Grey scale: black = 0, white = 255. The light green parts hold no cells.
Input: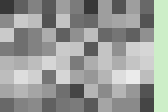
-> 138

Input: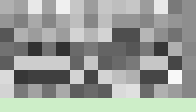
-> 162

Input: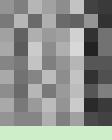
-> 133

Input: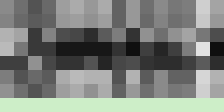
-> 83

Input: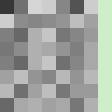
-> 176

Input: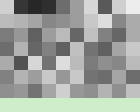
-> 115

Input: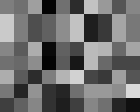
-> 134

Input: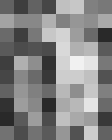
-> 114

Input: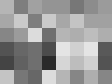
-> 103
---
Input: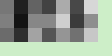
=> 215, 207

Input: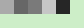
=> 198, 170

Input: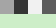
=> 241, 165

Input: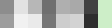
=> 241, 234

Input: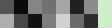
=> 208, 173

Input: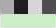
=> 214, 171
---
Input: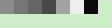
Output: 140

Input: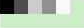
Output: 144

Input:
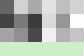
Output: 226

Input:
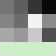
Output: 167

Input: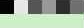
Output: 113

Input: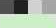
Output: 81

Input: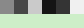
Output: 137

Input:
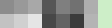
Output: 194
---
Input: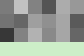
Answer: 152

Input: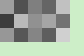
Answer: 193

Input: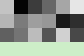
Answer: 230

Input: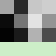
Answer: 206

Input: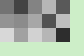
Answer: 89

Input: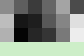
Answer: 75

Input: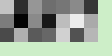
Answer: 54

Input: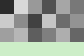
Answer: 120

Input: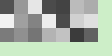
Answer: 172
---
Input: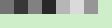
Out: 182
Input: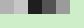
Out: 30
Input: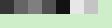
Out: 18
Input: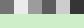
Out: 93
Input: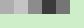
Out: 140
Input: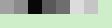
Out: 110
